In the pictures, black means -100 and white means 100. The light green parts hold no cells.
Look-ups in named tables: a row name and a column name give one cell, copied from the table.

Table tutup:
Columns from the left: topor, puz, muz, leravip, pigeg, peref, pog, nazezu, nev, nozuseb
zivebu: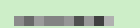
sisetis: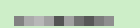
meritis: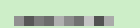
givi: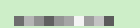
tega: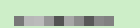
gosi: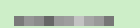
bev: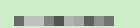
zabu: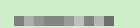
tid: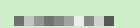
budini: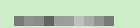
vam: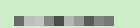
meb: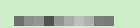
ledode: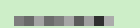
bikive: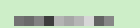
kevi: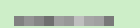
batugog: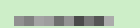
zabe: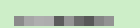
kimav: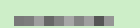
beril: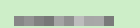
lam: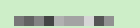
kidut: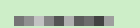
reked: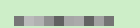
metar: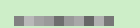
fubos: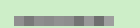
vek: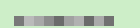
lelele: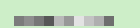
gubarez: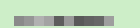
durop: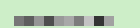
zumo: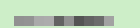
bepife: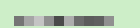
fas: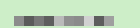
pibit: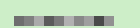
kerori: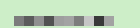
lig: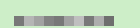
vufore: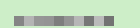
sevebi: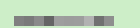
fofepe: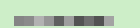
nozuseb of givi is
-29
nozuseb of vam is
-6
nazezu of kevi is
30
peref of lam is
28
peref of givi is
30
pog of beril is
48
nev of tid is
64
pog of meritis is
-11
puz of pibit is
0

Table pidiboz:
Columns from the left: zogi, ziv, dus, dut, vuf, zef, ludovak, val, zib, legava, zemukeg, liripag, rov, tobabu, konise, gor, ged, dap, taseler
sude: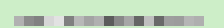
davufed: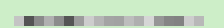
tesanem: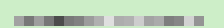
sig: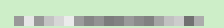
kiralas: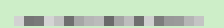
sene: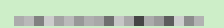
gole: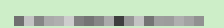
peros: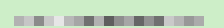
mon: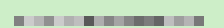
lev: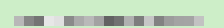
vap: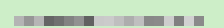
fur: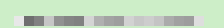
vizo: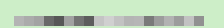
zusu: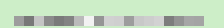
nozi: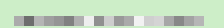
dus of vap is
42
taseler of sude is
37
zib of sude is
38
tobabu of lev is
55
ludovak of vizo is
-10
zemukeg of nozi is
20
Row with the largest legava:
tesanem

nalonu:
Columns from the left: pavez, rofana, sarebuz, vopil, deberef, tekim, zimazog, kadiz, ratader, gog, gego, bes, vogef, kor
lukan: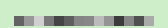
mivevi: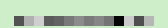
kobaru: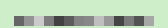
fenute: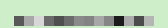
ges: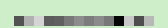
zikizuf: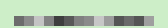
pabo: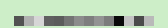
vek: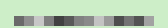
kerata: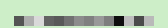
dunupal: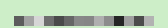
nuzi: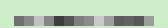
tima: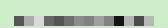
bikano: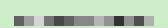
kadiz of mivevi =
-4
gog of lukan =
16
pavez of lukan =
-22
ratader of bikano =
42
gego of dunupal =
-71
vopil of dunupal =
-14
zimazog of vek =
1
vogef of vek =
-35
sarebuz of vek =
56
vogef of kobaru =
-35
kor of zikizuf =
25
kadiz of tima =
1
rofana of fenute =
32

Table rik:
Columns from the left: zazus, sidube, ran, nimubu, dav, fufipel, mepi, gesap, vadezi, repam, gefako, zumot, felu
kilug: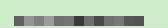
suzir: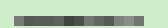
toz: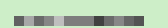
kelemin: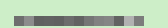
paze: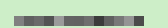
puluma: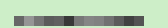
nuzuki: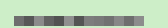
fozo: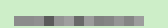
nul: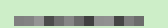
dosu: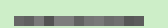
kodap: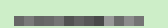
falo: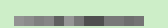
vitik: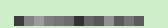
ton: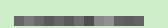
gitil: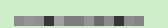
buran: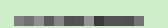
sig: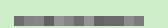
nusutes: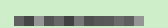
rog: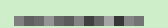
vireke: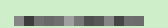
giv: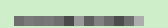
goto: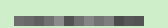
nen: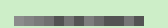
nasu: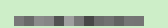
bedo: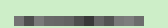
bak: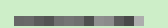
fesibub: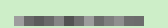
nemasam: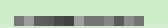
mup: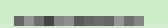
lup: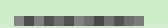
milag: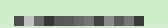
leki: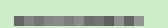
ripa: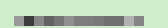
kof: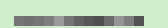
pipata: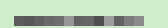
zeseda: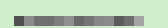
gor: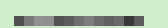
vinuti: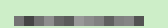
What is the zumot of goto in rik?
-32
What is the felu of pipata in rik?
10
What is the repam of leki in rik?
-25
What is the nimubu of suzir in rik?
-29
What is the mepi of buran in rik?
-34
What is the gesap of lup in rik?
-14

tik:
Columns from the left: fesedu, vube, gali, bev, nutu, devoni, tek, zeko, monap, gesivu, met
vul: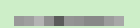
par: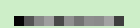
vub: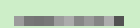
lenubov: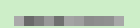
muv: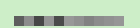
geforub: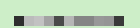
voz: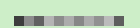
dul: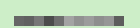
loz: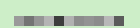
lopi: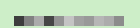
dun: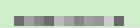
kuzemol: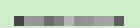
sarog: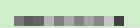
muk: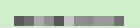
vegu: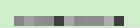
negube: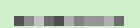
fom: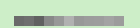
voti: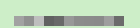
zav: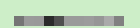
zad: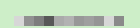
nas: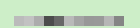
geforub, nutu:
-42
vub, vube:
-7
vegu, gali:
11
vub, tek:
6
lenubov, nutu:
-12
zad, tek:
19
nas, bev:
-40
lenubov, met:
32
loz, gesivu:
44
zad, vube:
14
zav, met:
1
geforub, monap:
19
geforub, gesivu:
17
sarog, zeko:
29
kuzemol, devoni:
42
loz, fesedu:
21
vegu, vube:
25
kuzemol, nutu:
0
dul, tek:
14
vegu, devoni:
32

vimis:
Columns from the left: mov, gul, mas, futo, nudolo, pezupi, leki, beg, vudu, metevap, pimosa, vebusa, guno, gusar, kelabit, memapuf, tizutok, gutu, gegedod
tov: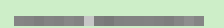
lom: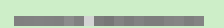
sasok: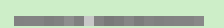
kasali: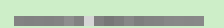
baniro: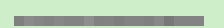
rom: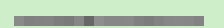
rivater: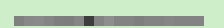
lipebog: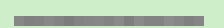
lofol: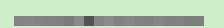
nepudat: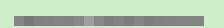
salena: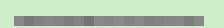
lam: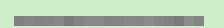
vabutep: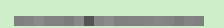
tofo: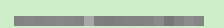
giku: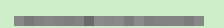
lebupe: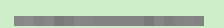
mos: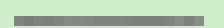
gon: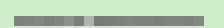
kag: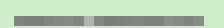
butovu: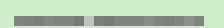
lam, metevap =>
2
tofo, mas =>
3
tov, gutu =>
11
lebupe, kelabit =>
4
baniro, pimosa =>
-1
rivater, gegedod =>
3
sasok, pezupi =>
11
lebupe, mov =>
7
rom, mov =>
8
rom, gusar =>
-3
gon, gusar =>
1

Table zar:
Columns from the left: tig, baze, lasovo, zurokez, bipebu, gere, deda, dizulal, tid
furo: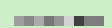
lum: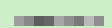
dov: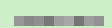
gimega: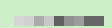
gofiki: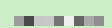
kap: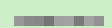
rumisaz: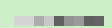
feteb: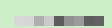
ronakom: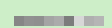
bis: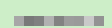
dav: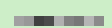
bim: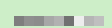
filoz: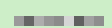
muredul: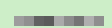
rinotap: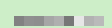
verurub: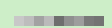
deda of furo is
-50
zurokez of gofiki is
56
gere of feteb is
14
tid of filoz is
11
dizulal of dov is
23
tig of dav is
26
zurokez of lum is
-20
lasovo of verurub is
27
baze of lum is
7
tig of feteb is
70
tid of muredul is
12
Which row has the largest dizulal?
bis

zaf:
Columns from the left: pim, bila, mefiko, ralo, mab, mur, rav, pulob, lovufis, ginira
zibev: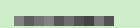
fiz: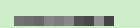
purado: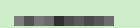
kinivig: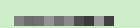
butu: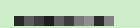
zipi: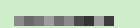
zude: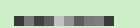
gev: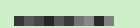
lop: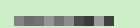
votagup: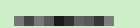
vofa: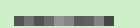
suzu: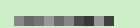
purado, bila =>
-35
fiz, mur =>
7
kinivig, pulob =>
-54
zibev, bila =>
-26
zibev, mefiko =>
-9
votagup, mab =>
-80

